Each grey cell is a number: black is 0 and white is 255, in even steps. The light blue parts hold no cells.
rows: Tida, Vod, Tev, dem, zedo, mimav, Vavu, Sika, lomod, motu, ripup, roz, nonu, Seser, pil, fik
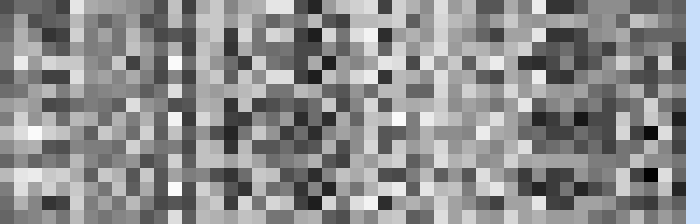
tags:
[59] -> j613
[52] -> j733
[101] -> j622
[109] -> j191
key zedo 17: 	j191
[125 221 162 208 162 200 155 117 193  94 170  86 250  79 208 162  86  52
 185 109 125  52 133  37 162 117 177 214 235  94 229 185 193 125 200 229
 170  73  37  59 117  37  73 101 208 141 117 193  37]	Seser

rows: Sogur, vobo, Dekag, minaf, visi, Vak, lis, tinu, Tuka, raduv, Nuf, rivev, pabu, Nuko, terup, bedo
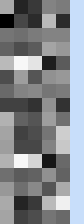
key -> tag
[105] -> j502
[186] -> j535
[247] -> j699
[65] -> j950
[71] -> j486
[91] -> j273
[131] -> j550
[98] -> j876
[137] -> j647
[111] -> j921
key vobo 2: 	j486
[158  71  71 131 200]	Nuf
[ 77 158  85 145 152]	Vak
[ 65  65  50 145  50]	tinu
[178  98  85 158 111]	Tuka
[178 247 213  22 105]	rivev

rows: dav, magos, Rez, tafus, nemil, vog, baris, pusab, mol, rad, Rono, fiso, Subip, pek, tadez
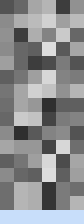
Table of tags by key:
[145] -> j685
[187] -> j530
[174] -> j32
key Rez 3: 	j32
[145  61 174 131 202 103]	Rez
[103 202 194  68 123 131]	mol
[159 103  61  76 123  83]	nemil

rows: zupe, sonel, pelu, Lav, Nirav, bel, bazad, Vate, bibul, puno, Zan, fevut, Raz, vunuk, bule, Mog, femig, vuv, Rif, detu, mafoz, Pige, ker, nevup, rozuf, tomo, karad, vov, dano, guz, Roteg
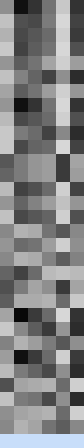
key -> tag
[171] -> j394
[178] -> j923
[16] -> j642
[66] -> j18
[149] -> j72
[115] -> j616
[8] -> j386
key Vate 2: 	j642
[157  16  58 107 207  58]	tomo

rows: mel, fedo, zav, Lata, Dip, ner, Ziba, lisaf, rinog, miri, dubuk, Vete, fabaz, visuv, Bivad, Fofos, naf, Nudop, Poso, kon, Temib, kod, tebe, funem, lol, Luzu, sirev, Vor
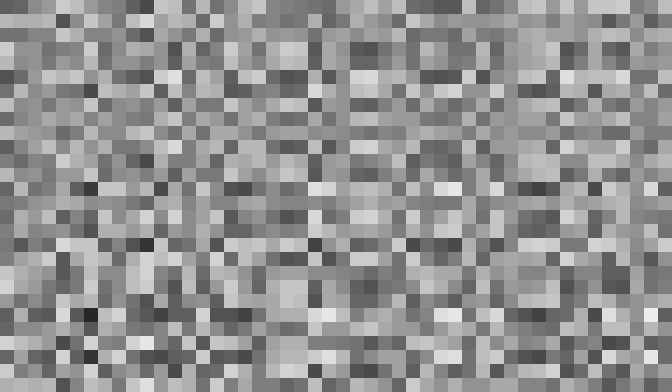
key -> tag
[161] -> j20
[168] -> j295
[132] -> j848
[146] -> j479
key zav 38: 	j295
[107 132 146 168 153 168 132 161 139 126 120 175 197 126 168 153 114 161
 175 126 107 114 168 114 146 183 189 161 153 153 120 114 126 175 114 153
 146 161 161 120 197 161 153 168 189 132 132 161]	rinog
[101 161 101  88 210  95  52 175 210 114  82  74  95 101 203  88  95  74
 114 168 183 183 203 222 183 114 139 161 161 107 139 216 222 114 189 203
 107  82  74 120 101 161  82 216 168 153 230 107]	Luzu
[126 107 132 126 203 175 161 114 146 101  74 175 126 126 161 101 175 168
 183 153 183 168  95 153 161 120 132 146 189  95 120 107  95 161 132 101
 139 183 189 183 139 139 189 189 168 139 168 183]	Vete
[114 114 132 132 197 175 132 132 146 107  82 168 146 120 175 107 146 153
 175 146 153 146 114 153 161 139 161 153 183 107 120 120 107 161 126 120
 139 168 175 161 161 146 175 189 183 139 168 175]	zav
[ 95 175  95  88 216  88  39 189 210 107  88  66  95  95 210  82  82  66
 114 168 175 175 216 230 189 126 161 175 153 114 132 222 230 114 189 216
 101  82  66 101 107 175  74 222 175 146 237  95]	tebe

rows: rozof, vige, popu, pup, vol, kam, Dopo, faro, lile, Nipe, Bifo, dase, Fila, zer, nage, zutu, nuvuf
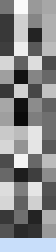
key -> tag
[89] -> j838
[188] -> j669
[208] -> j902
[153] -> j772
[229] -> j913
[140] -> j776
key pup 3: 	j838
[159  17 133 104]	kam

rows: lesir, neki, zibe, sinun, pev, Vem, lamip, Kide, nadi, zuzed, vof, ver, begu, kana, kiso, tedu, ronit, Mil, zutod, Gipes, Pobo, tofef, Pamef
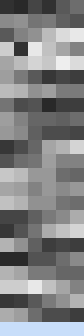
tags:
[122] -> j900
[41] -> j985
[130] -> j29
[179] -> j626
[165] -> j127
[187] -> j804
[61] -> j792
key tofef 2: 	j792
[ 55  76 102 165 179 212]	vof
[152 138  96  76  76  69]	zuzed
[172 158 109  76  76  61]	Pamef
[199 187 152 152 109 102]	begu
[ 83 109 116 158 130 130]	ver

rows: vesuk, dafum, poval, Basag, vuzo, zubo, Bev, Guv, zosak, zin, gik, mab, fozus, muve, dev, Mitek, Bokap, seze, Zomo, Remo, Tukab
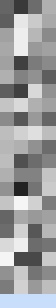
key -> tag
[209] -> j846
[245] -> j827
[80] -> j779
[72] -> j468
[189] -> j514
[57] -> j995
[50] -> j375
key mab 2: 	j779
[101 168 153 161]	Mitek
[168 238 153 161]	Basag
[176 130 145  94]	zubo
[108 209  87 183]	Bokap

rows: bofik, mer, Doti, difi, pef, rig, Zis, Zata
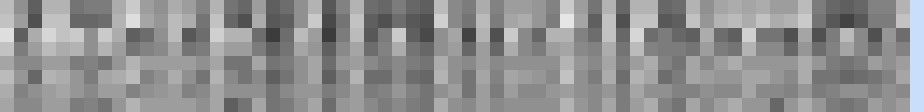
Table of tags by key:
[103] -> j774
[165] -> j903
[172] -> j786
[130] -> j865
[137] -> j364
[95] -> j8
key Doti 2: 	j8
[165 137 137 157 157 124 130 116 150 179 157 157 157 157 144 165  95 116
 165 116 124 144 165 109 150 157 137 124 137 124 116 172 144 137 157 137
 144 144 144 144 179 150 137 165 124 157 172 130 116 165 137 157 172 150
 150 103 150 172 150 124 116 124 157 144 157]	Zata

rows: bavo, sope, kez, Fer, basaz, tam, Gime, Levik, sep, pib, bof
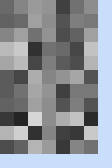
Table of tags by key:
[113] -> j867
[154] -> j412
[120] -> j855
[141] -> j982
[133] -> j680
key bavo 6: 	j867
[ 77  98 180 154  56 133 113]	bof
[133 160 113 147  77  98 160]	kez
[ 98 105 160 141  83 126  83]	Levik
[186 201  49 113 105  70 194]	Fer
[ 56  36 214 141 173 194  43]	sep

